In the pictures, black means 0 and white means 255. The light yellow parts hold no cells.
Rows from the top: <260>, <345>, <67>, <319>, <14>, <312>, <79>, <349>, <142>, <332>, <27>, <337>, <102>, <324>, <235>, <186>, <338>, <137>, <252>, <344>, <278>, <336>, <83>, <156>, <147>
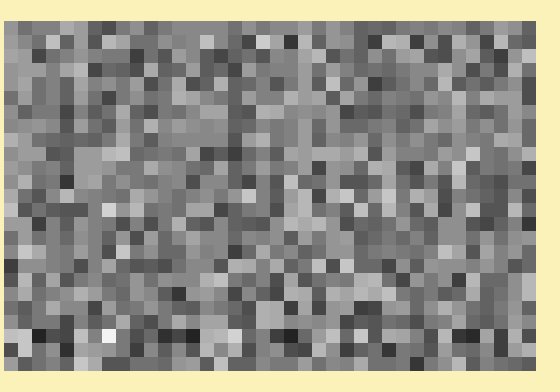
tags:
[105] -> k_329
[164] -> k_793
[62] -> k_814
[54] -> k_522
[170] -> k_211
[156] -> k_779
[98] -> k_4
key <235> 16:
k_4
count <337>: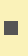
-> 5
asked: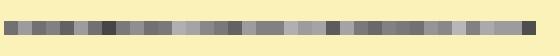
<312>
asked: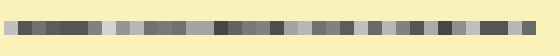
<324>
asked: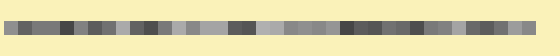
<336>
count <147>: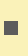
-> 4

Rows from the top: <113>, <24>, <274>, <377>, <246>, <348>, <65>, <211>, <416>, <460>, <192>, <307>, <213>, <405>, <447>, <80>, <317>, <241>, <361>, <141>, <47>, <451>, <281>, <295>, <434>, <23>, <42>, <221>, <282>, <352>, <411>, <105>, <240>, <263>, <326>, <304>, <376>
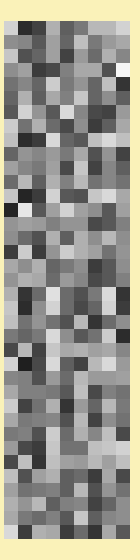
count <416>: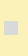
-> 2
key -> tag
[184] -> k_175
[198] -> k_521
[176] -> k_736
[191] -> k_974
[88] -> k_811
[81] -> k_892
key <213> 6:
k_521

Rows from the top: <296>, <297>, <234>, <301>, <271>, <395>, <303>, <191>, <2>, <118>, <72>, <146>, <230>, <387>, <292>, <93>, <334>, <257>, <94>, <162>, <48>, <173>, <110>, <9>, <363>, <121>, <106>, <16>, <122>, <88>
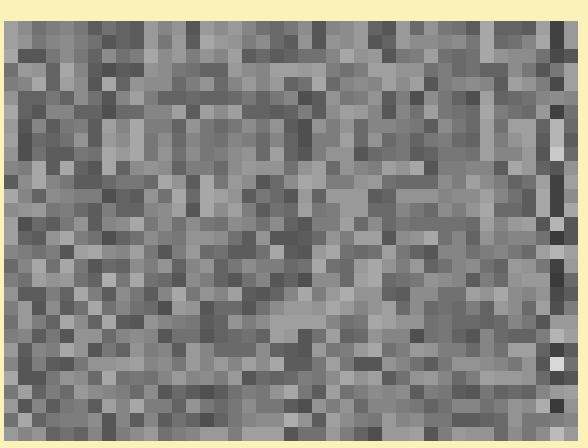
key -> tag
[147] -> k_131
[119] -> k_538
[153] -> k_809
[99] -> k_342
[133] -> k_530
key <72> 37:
k_809
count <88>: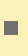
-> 4
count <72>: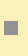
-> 7
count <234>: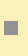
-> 3

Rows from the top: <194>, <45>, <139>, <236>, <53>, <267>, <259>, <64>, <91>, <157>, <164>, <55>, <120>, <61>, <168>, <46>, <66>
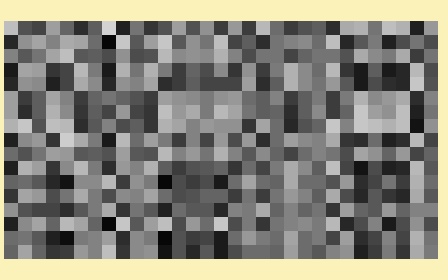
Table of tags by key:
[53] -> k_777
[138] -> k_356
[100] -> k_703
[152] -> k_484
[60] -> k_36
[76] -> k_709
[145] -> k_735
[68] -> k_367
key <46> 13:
k_36
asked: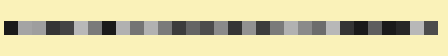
<236>
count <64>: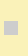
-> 0
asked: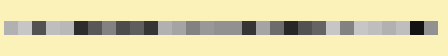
<64>
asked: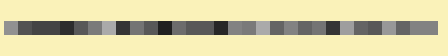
<61>
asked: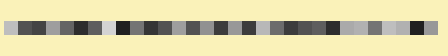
<194>

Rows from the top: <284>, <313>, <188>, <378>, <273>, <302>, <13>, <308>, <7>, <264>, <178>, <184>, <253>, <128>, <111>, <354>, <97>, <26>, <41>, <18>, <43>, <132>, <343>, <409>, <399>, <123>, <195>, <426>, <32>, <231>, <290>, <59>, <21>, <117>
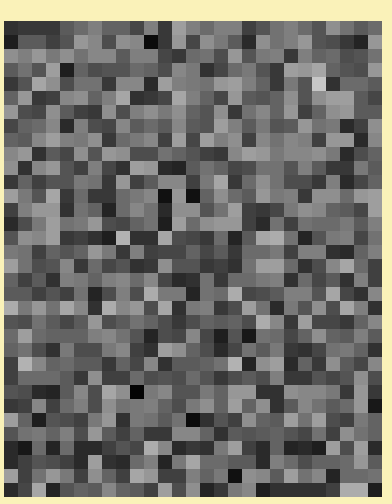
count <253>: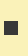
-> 4
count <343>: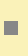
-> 2
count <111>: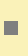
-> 1
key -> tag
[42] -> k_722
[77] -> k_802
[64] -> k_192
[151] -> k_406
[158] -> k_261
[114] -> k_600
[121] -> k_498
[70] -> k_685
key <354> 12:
k_802

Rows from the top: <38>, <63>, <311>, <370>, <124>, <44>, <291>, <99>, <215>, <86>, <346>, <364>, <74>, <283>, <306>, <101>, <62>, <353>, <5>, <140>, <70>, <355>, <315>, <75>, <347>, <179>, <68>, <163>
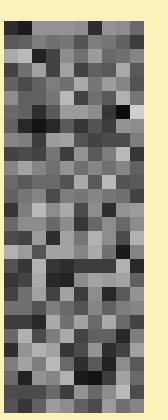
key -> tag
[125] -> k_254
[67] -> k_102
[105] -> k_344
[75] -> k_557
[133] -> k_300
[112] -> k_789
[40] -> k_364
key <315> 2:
k_557
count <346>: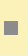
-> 0
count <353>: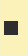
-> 1
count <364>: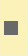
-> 3
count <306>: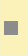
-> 5
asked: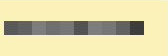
<63>
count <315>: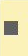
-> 2

